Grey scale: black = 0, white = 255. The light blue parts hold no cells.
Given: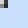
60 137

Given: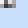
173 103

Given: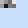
231 125

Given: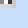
201 213

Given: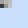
189 150

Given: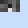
72 110 228

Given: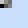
112 87
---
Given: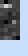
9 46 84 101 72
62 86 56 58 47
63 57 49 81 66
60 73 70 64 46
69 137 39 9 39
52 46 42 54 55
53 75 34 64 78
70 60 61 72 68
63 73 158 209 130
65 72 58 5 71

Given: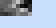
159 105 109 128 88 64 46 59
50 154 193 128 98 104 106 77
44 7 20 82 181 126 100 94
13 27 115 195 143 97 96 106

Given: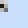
112 185
175 26
212 197

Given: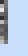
120 188
95 153
89 90
82 109
87 90
117 188
85 49
93 107
102 230
117 174
122 51

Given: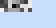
82 223 88 158 167 161 105 243
237 220 223 77 10 216 65 79
230 62 95 153 171 207 94 58

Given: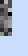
119 52 142
38 100 41
161 133 77
155 141 99
136 102 122
7 93 74
195 96 48
77 110 109
76 180 28

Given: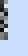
88 124
101 129
224 8
46 118
182 20
140 114
22 165
111 21
228 41
154 61

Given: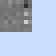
123 128 117 122 117 118 119 115
119 115 114 124 119 122 129 123
143 210 124 125 137 109 139 121
120 115 115 119 119 126 110 119
135 179 119 131 107 115 123 114
123 131 113 116 117 115 114 113
102 45 107 119 107 132 120 118
112 84 126 136 123 145 119 129
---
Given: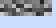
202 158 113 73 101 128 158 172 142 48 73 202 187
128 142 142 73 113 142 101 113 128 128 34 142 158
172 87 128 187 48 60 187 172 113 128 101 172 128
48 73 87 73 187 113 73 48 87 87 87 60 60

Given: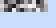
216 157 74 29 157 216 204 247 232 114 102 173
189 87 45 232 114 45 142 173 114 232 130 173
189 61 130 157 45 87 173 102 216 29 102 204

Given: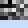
137 206 162 233 83 52 174
124 174 1 206 150 99 206
83 111 52 37 150 83 190
25 25 124 67 67 124 111
13 13 13 37 99 221 67

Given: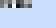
125 194 56 251 15 85 137 85
113 149 113 208 72 97 179 165

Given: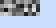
192 208 179 98 128 128 30 113 56 179
153 179 208 166 56 30 141 42 192 56
56 153 153 69 166 128 166 141 69 128
98 18 141 98 83 98 222 98 222 42

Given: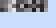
101 130 200 114 56 172 26 72 101 56 40 130
101 114 158 214 85 85 114 172 40 144 72 130
56 101 185 229 85 85 130 144 26 172 40 158
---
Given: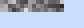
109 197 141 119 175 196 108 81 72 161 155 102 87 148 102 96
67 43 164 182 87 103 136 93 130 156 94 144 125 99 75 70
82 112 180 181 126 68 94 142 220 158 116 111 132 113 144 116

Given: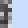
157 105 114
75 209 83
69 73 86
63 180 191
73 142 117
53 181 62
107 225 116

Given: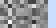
176 97 194 84 200 131 108 184 130 72 66 145
121 149 146 178 62 168 142 92 138 178 222 156
140 160 91 133 206 110 168 173 152 144 88 114
142 123 105 98 210 114 163 154 152 134 87 106
129 115 193 157 117 177 101 106 77 127 167 165
149 135 130 99 245 115 131 174 135 116 48 129
131 149 169 194 58 175 131 114 114 152 215 164

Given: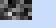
18 21 87 141 4 36 66 122
90 86 129 102 35 24 120 74
16 54 74 34 89 147 130 95
25 143 55 108 206 38 76 38
81 23 41 57 81 154 116 57

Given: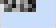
18 47 122 51 170 57 204 128 154
107 19 226 149 101 15 164 76 166
33 72 223 98 81 173 178 75 109

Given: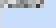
195 117 186 167 215 223 165 126 151 185 175
57 192 167 230 97 147 134 147 96 148 179
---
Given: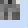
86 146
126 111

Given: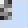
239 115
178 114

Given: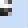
251 194
242 254

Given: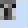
110 103
42 168

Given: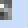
115 96
244 130

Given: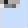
159 34
235 133

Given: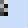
111 223
176 27

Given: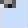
84 163
229 95

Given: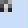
117 96
74 213
